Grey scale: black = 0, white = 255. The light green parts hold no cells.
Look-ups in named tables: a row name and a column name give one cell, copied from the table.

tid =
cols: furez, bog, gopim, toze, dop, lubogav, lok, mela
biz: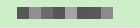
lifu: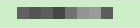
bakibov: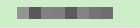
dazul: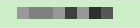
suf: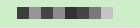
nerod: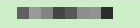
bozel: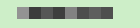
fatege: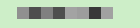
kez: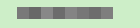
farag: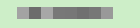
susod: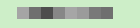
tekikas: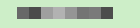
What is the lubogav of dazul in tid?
152
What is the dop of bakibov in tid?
91
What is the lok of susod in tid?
121
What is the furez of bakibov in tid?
148
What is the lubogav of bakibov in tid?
131
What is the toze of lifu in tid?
70
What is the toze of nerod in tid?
69
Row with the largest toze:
tekikas

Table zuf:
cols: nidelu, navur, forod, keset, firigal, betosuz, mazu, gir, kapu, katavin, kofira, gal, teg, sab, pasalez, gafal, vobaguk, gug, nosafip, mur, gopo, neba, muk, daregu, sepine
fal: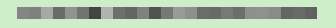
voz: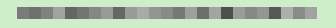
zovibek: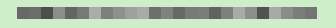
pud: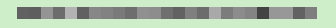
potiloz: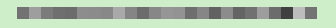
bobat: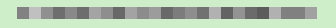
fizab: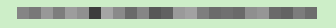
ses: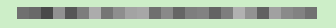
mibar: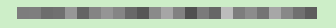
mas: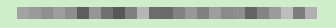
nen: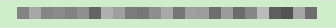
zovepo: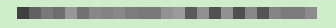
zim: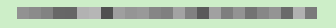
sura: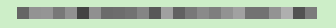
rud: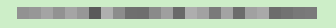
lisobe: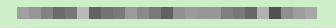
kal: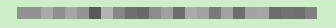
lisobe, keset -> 107
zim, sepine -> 122
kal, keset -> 143
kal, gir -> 179
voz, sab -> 119
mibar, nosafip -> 125
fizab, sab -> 154
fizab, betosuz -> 144
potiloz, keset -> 111
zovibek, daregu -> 124
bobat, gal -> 156
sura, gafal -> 138
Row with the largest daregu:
potiloz

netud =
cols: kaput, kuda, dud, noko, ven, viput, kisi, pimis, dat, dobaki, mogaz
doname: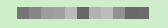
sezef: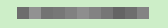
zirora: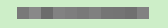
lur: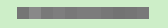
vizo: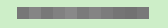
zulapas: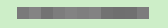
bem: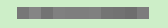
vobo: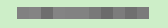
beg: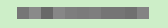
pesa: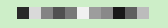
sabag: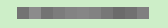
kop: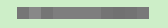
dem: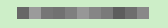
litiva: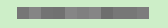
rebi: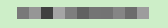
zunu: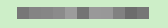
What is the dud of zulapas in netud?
115
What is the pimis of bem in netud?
116
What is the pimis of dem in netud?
122
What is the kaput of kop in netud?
118
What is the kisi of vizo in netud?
132
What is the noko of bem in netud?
128
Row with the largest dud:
doname

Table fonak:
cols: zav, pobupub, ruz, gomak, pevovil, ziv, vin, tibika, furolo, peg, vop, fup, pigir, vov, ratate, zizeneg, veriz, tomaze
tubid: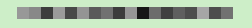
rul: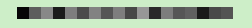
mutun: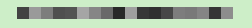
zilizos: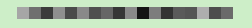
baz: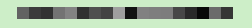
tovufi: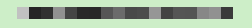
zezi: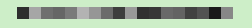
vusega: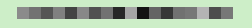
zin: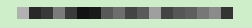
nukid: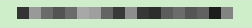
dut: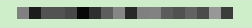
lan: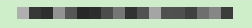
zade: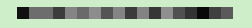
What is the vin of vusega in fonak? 81
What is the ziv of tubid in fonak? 148
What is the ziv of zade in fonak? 106
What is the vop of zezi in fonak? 49
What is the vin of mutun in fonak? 134
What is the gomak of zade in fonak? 60
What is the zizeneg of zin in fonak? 119
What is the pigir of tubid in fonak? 64
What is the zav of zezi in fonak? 45
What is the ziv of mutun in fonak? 165
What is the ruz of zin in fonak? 57
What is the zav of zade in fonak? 16
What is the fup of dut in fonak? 130
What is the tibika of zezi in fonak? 107
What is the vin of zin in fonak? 26
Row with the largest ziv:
zezi

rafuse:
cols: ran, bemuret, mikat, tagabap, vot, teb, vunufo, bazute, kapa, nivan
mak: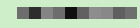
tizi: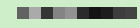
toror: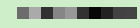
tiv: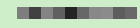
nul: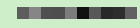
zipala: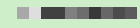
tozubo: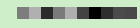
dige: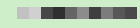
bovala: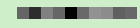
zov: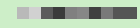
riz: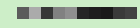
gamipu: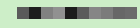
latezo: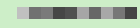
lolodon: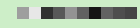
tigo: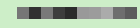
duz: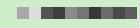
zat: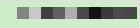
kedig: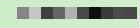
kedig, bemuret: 198
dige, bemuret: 208
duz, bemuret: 221
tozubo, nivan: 72
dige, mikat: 71
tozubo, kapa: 75
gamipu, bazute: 123
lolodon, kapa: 78
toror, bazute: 34
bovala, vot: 3

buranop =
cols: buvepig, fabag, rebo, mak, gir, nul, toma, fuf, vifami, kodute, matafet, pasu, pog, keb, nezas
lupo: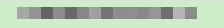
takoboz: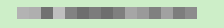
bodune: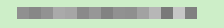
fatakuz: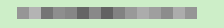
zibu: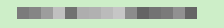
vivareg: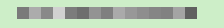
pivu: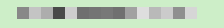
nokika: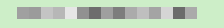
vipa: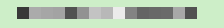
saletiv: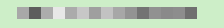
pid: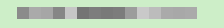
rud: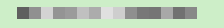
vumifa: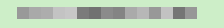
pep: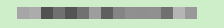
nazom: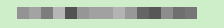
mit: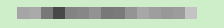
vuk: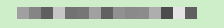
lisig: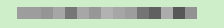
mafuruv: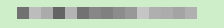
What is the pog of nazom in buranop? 141
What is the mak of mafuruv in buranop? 100
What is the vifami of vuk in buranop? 145
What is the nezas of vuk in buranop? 96
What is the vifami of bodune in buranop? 145
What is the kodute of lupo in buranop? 142
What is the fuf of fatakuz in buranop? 98
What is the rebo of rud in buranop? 211
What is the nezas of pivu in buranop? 214
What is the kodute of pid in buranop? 156
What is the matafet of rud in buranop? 120
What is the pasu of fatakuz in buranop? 159
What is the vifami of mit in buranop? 122
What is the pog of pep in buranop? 112
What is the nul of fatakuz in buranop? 101
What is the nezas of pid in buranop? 170
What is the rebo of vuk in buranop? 95
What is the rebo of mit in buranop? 120
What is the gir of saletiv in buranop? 171
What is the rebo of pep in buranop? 81

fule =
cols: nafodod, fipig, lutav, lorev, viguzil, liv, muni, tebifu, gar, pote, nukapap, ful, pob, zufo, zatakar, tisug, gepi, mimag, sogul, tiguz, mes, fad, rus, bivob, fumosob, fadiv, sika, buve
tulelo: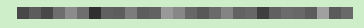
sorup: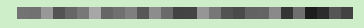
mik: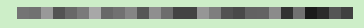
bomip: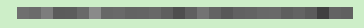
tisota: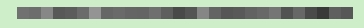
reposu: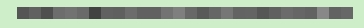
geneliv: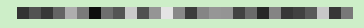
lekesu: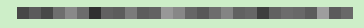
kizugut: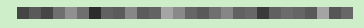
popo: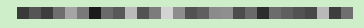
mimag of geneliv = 148
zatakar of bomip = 95
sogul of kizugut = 97
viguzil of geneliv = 174
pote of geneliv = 202
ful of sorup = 141
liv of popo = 121
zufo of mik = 67
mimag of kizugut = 134
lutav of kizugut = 70
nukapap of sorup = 87
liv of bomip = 105
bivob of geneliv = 65
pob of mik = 109
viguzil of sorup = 102
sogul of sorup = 74
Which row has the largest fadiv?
geneliv

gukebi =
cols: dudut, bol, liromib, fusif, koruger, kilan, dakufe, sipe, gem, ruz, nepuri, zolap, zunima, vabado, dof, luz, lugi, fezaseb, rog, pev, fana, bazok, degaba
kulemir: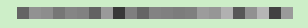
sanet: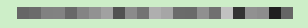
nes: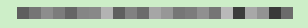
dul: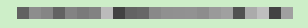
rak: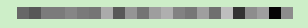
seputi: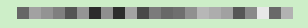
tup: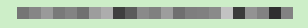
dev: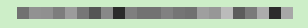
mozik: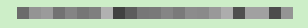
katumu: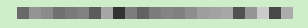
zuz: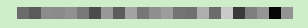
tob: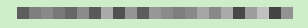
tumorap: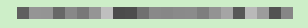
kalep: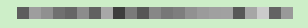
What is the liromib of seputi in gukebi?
147
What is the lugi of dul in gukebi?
154
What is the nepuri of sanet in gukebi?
115
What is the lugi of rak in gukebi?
111
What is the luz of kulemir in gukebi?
156
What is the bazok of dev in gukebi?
44
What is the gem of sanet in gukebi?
81
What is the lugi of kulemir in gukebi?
150
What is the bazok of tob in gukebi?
68
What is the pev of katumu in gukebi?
149
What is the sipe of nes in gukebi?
179
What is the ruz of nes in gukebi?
129
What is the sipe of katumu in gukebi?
166
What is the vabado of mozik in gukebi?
122
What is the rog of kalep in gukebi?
87
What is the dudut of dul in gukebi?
97
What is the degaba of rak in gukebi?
140
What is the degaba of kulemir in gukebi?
154
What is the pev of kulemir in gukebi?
145

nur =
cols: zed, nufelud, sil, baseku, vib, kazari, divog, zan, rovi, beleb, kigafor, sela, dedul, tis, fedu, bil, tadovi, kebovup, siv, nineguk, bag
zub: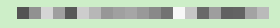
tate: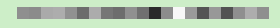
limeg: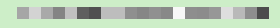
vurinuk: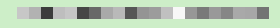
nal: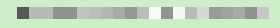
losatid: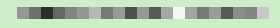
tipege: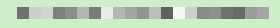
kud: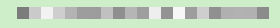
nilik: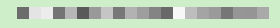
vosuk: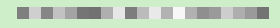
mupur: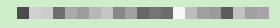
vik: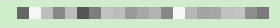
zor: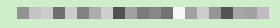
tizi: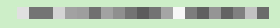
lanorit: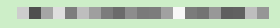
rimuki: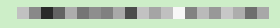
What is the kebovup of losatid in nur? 88
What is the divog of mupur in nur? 183
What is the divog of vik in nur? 125
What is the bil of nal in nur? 216
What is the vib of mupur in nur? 171
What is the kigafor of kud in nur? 158

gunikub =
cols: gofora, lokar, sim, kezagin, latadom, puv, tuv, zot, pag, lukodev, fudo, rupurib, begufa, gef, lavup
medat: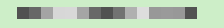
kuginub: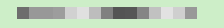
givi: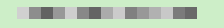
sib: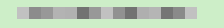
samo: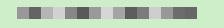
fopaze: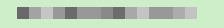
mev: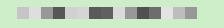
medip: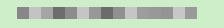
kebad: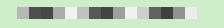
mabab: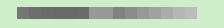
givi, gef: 123
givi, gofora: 208
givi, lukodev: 128
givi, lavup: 105
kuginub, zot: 128
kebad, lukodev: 241
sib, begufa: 117
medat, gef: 152
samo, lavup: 103
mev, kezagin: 86
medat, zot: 81
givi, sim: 98
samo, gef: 108
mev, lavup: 152
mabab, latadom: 105
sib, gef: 138

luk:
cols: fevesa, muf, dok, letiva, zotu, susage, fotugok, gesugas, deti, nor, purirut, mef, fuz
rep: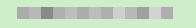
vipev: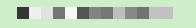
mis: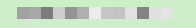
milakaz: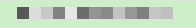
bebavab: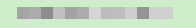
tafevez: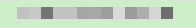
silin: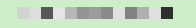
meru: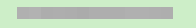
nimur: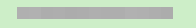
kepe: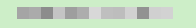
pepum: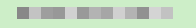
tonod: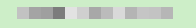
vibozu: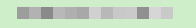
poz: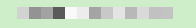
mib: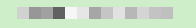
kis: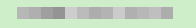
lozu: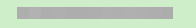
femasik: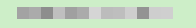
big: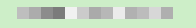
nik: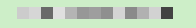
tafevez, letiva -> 194
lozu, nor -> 176
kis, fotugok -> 173
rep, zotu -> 189
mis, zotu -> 147
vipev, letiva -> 117
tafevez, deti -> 218
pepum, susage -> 153
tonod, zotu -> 226
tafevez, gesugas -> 157
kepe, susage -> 173
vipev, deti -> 190
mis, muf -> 167
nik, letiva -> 223
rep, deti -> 207
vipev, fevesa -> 53
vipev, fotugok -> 131
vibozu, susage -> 168

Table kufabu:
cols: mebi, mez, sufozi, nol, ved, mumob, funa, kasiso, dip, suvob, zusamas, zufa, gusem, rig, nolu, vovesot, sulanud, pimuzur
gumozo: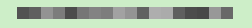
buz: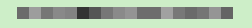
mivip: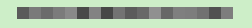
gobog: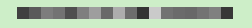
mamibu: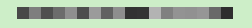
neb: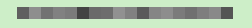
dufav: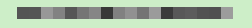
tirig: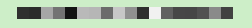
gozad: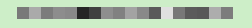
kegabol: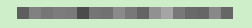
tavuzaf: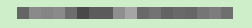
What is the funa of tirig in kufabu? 182
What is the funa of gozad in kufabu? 64
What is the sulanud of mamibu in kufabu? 105
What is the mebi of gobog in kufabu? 64
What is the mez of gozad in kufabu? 170
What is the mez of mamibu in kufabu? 126
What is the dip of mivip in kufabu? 115
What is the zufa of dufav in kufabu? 155
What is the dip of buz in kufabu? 138
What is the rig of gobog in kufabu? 107
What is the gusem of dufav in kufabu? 59
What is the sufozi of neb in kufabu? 114
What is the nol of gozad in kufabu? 141
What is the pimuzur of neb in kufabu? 84
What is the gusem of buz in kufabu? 161
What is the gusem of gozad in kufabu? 224
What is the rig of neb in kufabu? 123
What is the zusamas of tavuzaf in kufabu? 105
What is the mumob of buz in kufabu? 51

